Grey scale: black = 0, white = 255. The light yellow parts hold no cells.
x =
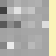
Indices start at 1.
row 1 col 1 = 138
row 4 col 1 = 89
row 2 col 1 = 64
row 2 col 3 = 226
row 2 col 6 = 165
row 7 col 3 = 169
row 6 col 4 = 163
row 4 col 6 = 168
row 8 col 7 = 164
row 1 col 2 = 159
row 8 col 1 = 162
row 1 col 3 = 177
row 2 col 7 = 164
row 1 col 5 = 173
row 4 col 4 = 173
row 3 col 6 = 170
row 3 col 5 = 168
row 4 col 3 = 112

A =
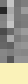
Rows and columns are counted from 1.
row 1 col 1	119
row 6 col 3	123
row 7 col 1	103
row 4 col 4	123
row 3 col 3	121
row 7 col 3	144
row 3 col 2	179
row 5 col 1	75
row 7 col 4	149
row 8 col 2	127
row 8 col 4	134

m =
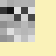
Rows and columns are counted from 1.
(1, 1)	189
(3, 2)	180
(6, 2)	156
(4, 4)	184
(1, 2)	169
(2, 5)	226
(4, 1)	143

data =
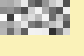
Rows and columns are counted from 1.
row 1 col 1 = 173
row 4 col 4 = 230
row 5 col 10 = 214
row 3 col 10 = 124
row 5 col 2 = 109
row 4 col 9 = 215
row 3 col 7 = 244
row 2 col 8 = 111
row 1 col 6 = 84
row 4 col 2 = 163
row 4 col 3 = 194
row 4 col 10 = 87
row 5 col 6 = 241
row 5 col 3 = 180
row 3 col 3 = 255
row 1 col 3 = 190

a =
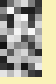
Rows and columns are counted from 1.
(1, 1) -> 36
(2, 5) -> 29
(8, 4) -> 214
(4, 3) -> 211
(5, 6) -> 165
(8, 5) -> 110
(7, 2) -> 190
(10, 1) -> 52
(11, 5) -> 62
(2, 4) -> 32
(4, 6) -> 217
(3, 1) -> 83
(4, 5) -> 73
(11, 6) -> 45
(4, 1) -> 212
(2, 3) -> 103
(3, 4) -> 246

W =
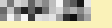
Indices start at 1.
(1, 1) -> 206
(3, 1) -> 131
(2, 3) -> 103
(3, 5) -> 58
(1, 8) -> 189
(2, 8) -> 193
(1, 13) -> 230
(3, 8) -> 226
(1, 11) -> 88
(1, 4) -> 197
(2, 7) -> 110

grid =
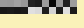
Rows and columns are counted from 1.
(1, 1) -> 155
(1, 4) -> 151
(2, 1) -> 24
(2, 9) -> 27
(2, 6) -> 217
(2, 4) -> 26
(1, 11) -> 157
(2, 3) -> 23

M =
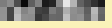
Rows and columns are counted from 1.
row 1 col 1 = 125
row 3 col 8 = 105
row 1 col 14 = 49
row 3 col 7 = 72
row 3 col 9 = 103
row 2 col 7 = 60
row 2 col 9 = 104
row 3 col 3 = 188
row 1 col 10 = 230
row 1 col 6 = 130
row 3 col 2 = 69
